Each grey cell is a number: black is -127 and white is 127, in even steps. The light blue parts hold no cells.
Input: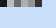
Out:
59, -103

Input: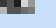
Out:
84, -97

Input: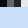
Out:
104, -116

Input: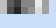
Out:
106, -90

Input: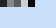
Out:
79, -121

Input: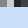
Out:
77, -89

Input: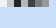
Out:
113, -89

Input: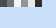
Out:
116, -80

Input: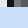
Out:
104, -108

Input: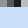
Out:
60, -96
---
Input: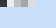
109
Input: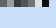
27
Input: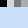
86
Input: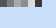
-1
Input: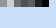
78
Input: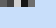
-62
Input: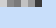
11
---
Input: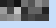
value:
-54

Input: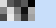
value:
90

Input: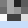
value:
41

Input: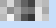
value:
13

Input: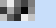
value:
39

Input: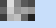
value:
77
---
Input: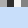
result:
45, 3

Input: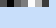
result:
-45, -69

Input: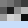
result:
-2, -114

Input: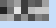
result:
-28, -14

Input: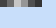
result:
-61, -75

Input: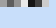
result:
32, 76

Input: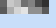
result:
-26, -38

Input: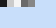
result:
-102, 6

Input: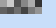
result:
32, 20
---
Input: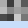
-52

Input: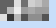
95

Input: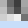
79

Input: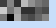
-9

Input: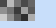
75

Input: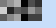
-35

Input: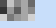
81

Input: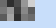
-36

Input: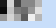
23
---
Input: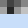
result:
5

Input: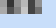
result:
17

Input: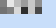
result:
15

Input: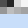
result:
117

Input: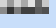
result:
71

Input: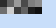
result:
11

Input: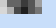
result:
31
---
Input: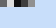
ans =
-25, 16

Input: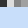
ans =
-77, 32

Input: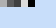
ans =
48, -127

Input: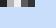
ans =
-91, -75

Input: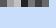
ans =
-38, -22

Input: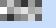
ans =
2, -29

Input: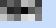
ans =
-67, -1

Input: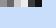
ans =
18, -109

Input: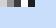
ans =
82, -98
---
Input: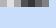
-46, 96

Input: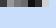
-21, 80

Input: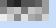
-4, 107

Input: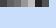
23, 63

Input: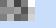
31, 124

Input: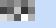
65, 124

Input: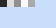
17, 121
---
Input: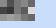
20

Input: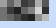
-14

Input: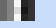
-22

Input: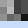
17

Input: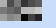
31

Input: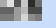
-4

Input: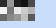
-22
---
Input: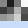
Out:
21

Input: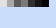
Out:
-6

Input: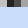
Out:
65

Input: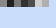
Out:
-78

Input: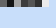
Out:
-67

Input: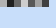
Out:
77

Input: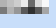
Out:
-38

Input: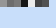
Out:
-106

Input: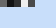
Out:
-108
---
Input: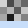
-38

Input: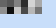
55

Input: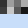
-40

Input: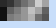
35

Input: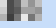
34

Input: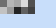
-31

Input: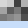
-6

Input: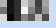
-51
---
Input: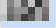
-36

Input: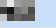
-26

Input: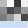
27

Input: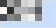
94

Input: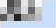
19

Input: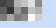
10

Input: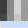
11

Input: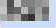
-76

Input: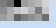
14

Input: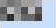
-23
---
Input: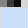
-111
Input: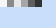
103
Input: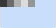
50
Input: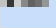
79
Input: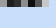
-80
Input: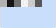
-16
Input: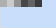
17
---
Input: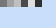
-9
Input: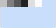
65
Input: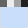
-26
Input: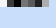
117
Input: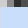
78
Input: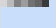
86
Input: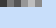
-70
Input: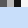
-39
